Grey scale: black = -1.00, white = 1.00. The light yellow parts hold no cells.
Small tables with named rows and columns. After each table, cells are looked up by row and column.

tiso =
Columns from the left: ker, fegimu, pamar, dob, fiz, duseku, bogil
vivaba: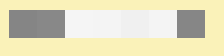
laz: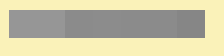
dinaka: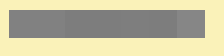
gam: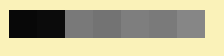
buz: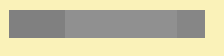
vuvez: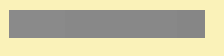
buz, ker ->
0.00
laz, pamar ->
0.09
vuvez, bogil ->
0.05
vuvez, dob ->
0.07
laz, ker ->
0.18
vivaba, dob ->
0.91
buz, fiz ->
0.13
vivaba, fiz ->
0.88
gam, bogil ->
0.05
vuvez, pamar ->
0.07
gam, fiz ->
-0.01
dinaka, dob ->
-0.02
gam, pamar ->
-0.05
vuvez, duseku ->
0.07
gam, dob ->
-0.10
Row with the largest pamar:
vivaba

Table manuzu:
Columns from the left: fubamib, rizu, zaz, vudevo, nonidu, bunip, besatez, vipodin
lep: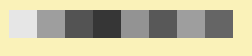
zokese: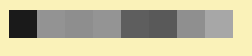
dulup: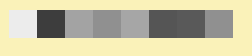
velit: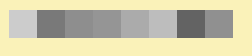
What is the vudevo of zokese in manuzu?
0.16
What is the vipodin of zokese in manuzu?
0.31
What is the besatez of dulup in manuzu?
-0.30
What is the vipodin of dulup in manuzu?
0.13
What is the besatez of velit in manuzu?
-0.22
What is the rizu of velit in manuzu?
-0.05
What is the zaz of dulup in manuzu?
0.28
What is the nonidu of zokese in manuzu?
-0.26
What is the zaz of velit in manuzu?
0.11
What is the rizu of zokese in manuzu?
0.15
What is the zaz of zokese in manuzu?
0.11
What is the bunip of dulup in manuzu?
-0.33
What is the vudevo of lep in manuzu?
-0.58
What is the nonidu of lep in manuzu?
0.15
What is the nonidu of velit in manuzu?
0.34
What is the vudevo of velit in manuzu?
0.17
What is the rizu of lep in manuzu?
0.24
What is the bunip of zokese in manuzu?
-0.30
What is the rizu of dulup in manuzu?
-0.52

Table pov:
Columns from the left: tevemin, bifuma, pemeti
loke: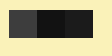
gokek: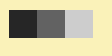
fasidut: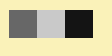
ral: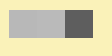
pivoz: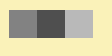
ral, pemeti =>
-0.26
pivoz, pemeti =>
0.45
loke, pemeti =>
-0.79
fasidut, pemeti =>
-0.84
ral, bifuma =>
0.46
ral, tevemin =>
0.44
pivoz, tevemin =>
0.02
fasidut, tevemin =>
-0.19
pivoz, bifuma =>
-0.38
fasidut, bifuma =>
0.58
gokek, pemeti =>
0.61
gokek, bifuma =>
-0.23
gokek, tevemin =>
-0.70

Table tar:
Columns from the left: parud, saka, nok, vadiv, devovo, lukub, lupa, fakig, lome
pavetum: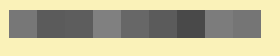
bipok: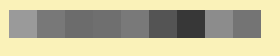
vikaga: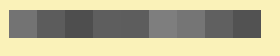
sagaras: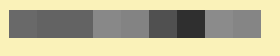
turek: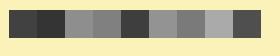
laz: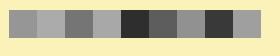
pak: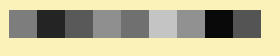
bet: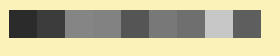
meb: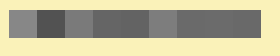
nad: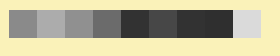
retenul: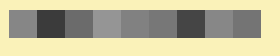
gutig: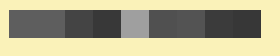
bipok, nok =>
-0.15
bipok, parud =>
0.21
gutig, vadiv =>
-0.56
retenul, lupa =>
-0.46
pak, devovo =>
-0.12
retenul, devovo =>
0.01
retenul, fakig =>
0.06
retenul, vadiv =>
0.17
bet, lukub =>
-0.06
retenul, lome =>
-0.09
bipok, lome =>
-0.09
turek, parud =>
-0.49
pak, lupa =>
0.14
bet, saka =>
-0.53

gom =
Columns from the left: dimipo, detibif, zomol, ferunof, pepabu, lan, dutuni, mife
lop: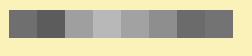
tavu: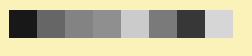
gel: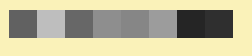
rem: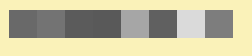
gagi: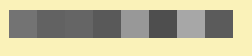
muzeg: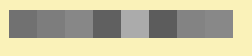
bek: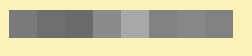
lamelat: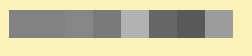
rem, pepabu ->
0.30
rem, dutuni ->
0.71
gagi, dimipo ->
-0.10
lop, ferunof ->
0.44
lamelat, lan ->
-0.20
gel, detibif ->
0.49
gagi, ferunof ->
-0.30
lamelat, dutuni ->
-0.30
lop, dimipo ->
-0.13
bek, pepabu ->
0.32
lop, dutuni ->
-0.16
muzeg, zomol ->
0.06
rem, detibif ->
-0.10

